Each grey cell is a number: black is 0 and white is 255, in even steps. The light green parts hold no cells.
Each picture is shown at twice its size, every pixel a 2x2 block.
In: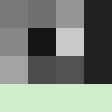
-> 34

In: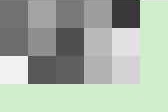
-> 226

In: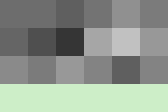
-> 152

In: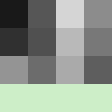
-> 120

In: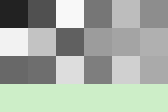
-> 176

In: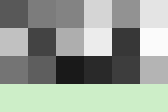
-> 251

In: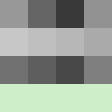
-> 170

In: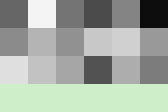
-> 153
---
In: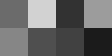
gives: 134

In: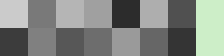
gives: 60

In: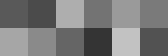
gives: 166

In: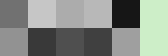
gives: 146

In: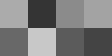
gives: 104

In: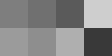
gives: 155

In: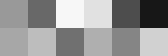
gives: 167
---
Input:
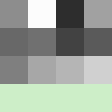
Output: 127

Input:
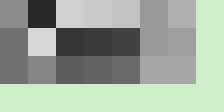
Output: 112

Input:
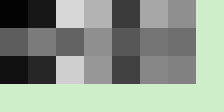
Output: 17

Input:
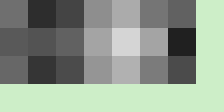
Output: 103

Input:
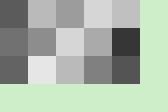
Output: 99

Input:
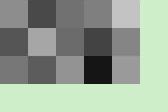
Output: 119
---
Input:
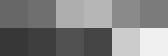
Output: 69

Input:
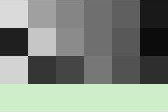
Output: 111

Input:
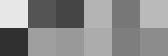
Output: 172

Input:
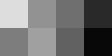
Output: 160

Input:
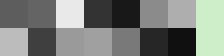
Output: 121

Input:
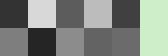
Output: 140

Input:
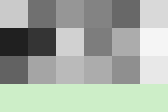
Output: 125

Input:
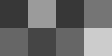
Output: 69
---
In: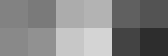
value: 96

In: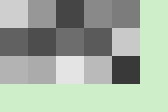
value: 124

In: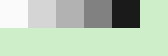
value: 26

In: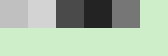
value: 118

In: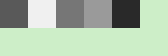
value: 41

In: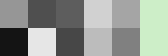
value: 165

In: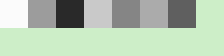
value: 133
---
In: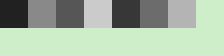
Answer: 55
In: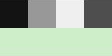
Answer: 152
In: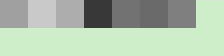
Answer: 114
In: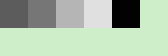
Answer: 181
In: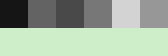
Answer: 119
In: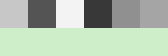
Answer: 56
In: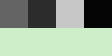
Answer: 44
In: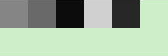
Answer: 12
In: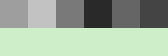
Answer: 41
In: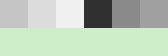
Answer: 48
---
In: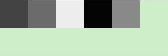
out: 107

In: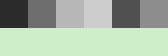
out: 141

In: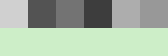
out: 152

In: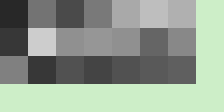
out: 176

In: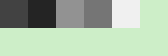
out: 117

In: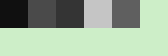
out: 74

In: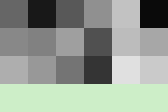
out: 194

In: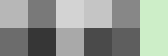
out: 183

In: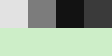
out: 58
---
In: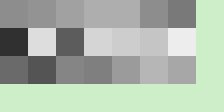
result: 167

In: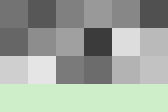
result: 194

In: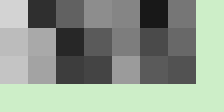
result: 82

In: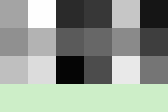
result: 117

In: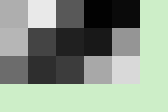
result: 217

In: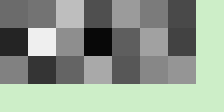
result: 149

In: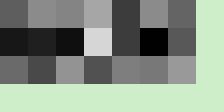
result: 153

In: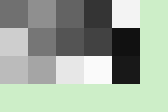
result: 24
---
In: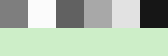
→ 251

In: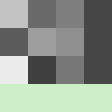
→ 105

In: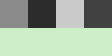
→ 44

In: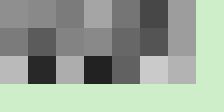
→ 137

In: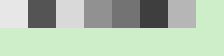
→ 84

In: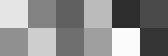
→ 130

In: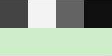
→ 243

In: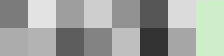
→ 227

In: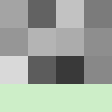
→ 98

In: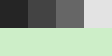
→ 67
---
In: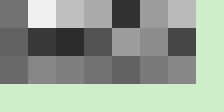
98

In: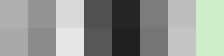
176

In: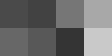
74

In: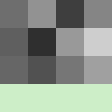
95

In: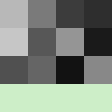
198

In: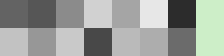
99
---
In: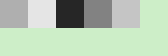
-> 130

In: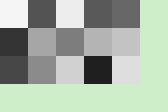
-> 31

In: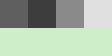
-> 138

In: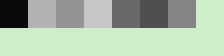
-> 79

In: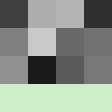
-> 90

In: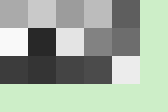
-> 75
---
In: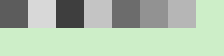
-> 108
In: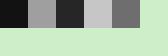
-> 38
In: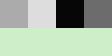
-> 221
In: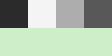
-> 244
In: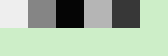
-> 5
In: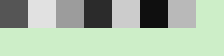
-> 204
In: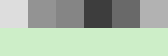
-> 61
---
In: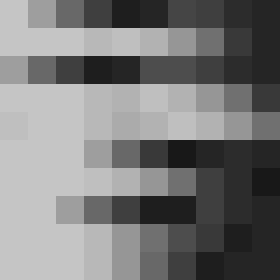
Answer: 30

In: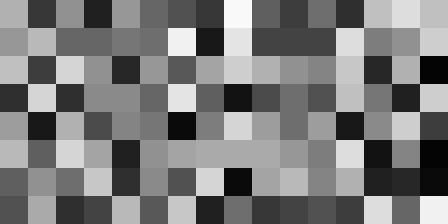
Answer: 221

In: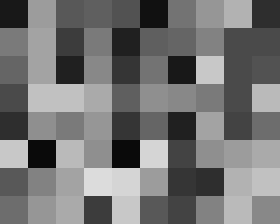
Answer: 130

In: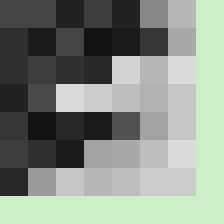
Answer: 190

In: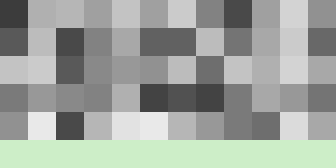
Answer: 110
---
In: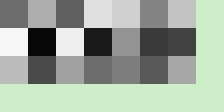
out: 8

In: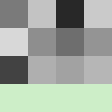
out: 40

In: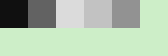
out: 16

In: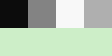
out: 12

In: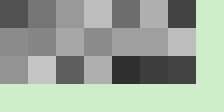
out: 47

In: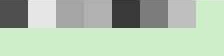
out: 57

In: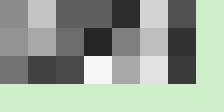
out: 38

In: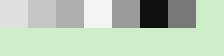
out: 15

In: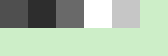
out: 45

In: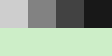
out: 24
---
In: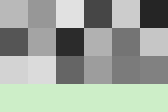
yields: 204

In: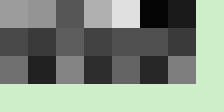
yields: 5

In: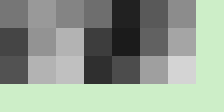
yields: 89

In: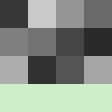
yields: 149

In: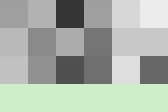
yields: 215

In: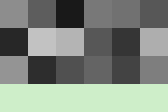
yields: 113

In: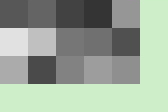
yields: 52

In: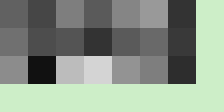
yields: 153
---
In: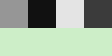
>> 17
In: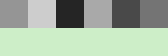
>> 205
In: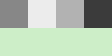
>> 236
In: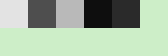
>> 78
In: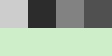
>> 44
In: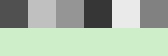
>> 192
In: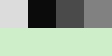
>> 11
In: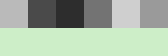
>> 74
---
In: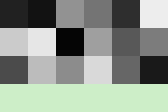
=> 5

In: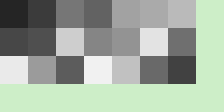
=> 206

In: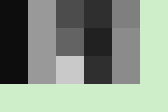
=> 99

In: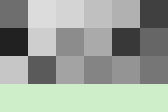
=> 140

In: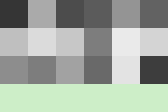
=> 199

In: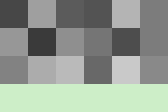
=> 143

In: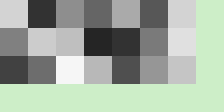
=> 191

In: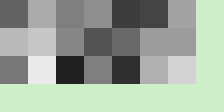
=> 135

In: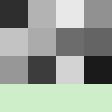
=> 108

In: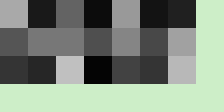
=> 119
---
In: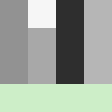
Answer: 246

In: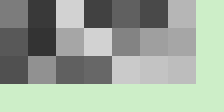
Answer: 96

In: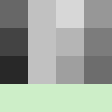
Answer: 193

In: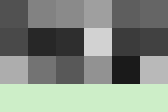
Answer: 159

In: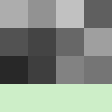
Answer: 146

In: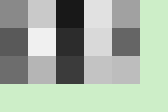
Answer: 24
